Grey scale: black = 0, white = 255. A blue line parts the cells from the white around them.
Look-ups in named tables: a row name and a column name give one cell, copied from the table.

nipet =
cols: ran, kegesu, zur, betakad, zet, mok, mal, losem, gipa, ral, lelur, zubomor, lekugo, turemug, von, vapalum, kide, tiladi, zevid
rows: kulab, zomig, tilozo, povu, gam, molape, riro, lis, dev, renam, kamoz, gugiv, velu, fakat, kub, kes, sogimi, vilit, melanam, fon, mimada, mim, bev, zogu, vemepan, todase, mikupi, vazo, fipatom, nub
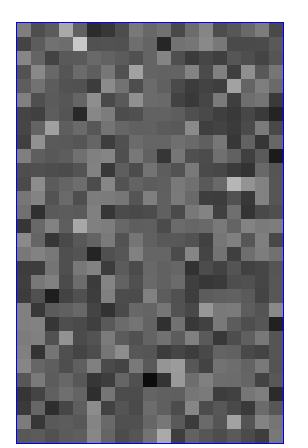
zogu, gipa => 87
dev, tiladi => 54
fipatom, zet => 87
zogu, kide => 73
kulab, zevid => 73
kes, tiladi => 127
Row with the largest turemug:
mimada

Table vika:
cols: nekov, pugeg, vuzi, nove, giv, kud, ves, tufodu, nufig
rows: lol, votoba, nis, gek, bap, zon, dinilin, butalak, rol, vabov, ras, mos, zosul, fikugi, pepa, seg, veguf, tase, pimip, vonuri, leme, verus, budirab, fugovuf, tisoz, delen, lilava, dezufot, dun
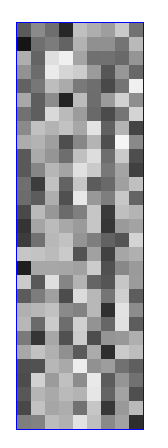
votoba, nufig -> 185
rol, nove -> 78
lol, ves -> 158
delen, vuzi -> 155
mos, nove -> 99
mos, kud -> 92
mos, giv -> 198
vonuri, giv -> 219
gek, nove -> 213
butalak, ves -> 97
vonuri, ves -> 117
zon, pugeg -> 94
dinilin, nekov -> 113
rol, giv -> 135
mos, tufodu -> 160
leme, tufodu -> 226
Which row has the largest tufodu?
rol

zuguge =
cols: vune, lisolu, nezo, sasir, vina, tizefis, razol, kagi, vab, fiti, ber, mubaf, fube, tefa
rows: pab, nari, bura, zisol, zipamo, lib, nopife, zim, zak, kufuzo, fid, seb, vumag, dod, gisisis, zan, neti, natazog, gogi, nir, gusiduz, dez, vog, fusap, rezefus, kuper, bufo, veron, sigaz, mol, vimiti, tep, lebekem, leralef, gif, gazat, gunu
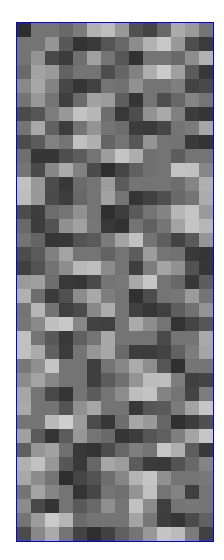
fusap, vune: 192
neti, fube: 57
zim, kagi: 109
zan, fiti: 116
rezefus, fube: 116
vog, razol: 167
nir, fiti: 77
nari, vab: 140
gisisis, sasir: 145
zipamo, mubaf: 127
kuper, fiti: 188
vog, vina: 96
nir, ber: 116
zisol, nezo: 154
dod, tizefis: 116

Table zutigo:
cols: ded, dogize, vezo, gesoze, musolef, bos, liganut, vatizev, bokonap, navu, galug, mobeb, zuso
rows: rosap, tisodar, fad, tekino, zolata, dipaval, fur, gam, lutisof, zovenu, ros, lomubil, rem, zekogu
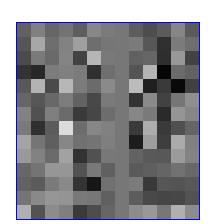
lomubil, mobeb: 84
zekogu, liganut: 102
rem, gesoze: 148
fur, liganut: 109
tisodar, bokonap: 123
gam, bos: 134
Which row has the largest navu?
tekino

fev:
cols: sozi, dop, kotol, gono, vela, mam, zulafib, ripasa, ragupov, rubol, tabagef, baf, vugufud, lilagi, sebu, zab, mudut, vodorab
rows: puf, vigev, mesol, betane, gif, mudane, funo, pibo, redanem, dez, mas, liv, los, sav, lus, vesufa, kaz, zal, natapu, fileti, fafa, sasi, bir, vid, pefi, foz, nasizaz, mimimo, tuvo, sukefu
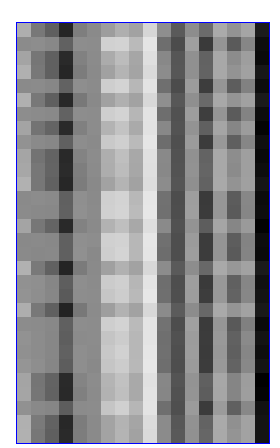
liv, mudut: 160
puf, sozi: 174
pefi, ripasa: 204
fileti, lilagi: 61
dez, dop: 115
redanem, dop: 138
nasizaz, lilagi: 93
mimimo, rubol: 228
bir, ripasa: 204

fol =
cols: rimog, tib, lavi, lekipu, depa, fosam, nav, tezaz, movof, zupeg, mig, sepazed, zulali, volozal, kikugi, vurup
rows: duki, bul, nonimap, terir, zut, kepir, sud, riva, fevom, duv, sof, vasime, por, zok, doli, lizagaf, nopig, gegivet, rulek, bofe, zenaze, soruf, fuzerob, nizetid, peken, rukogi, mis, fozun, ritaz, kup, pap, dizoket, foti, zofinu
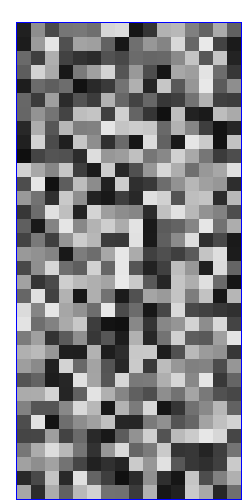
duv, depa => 43
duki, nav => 214
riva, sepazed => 178
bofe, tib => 224
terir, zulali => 158
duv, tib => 68
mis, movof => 96
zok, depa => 35
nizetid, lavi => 151
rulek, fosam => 175
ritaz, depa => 141
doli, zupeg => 25
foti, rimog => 41
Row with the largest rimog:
soruf

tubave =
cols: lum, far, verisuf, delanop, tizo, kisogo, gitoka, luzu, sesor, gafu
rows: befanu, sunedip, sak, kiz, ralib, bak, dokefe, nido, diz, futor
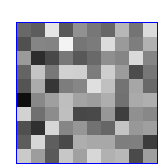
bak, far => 136
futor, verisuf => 89
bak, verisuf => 159
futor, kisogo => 215
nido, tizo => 150
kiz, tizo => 207
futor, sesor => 74
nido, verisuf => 214
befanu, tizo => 145
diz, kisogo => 168
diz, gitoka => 168
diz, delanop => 73
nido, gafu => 159
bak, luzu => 113
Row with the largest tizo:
kiz

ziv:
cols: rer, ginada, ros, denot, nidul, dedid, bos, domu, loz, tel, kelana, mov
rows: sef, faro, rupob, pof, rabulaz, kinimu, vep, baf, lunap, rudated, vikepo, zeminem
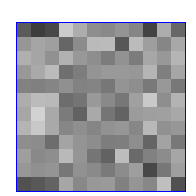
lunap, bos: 125
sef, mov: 103
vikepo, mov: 159
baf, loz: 135
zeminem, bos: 154
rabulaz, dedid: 132
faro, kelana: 134
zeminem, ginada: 88
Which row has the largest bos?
faro

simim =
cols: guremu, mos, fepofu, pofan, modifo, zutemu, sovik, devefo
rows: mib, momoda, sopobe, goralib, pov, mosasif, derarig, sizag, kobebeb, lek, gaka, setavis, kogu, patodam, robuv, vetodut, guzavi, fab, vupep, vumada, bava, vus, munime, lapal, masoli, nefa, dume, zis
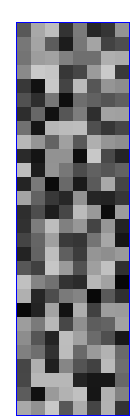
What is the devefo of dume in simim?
130
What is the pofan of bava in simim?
18
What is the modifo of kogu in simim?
146
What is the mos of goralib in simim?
201
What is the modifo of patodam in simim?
187
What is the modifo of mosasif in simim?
110
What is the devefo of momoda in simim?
78
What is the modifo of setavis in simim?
26
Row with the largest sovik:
goralib

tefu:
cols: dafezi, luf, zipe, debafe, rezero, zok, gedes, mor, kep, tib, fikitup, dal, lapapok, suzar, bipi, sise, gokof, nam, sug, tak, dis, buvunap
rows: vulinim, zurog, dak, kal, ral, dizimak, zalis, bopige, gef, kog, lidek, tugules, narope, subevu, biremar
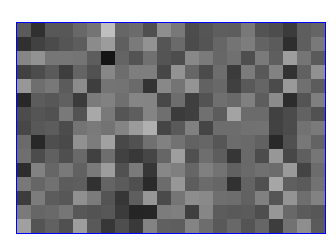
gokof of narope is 97
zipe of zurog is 75
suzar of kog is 110
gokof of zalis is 107
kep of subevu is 37
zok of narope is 123
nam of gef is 97
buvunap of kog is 118
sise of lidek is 97
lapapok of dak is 136
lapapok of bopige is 128
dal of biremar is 94
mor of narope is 54
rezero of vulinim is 104
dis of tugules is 90
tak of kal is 50
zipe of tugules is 113
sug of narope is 85

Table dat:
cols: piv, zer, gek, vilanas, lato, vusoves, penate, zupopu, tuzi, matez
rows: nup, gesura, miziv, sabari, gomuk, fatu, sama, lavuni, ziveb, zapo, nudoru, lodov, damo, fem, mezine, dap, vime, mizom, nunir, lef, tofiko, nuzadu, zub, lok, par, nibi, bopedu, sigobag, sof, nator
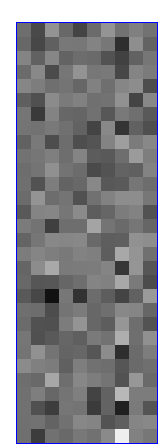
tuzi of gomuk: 141
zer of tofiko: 109
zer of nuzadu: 81
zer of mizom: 140
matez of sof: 136
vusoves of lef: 108
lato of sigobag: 116
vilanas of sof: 113
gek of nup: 147
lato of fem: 139

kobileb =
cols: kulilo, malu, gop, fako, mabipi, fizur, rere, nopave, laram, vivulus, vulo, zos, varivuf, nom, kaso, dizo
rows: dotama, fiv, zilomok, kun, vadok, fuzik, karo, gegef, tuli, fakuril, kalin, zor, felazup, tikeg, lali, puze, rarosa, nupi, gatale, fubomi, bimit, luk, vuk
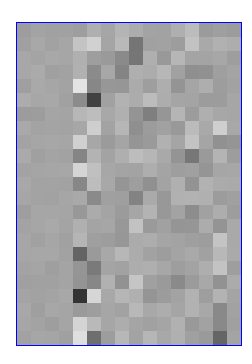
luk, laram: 165
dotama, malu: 163
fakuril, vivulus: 182
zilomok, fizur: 158
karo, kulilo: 156
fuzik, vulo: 173
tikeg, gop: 166
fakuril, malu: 160

